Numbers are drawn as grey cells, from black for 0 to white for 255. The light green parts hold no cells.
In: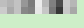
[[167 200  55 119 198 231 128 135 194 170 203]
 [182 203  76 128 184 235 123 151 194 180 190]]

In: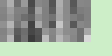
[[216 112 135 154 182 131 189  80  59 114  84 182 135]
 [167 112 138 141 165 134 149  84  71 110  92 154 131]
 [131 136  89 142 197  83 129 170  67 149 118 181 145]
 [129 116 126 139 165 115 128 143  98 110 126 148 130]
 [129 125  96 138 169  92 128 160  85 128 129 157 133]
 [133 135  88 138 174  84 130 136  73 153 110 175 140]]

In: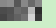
[[ 57 211 114  98  84  69]
 [ 45 186  99 108  81  76]
 [135 105 136  87 142 136]]

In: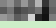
[[123  18  38 210 109  92 136 152]
 [ 98  24 115  94  83  67 117  90]
 [109  53 180 105 151 107 147 131]]

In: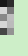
[[147  70]
 [187 214]
 [190 136]
 [121 213]
 [ 44  23]]

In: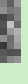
[[146 133  95]
 [ 83  81  89]
 [154 113  55]
 [166 108 143]
 [177 153  76]
 [106 195  85]
 [131  89  70]
 [129 118 146]
 [155  96 131]]

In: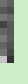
[[ 50 196]
 [ 72 114]
 [ 82  99]
 [ 91 121]
 [ 87 100]
 [ 88  67]
 [103 116]
 [ 77  88]
 [ 95 112]]

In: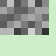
[[ 50 134 208  99  63 183 180]
 [171 129  89 124 170 143  92]
 [111 149 169 152 117  92 104]
 [163 163 129  96  98 133 165]
 [137  75 186 121  84 193 106]]

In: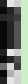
[[208 229  33]
 [215 175   9]
 [ 60 216 111]
 [ 81  36  10]
 [206 230  33]
 [ 81  36   9]
 [ 82  37  10]
 [ 82  36   9]
 [ 82  37   9]
 [ 60  46  39]
 [ 82  37   9]
 [208 229  32]]
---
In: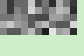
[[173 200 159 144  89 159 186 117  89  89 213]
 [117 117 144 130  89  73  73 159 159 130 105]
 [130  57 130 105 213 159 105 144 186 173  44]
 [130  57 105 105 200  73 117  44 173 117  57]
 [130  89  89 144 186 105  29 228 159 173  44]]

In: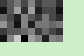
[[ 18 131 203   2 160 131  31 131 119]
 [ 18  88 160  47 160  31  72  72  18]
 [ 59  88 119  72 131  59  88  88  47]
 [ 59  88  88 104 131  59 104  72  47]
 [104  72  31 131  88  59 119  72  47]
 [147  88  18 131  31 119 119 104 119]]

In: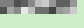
[[ 80 165 138 231 190 110 110  67 150 165 203]
 [126 126  80  96 138 190 203 150  96  96 150]]

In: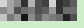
[[195 122 152  23 138  94 138 122 109  35  80]
 [211 164 138  49 180  80  65 211  49  65  94]
 [138 164  80 109 122  80  94 152  49 109 109]]

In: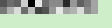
[[121 177 218 109 191  67  83 151 230 164 177 218 137 164]
 [ 83 109  96 204   3 230 109 137 137  40 151  96 121 164]]

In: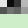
[[ 83 114  99 156]
 [229  11  52 184]]

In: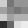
[[ 47 103 222 235]
 [206 161 177 177]
 [206 118 149 149]
 [161 134 118 134]]

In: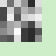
[[139 164 251  59  44  85]
 [ 98  85 222  59  44 139]
 [222 113 209 151  44 222]
 [113 164 180 125  71 195]
 [ 71 209 113 180 151 195]
 [ 71 238  85 209 222 238]]

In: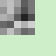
[[105  93 207 176 207]
 [176 191 160  93 119]
 [147 191 147 105 119]
 [147 191 132  79 119]
 [176 160  93  35  79]]
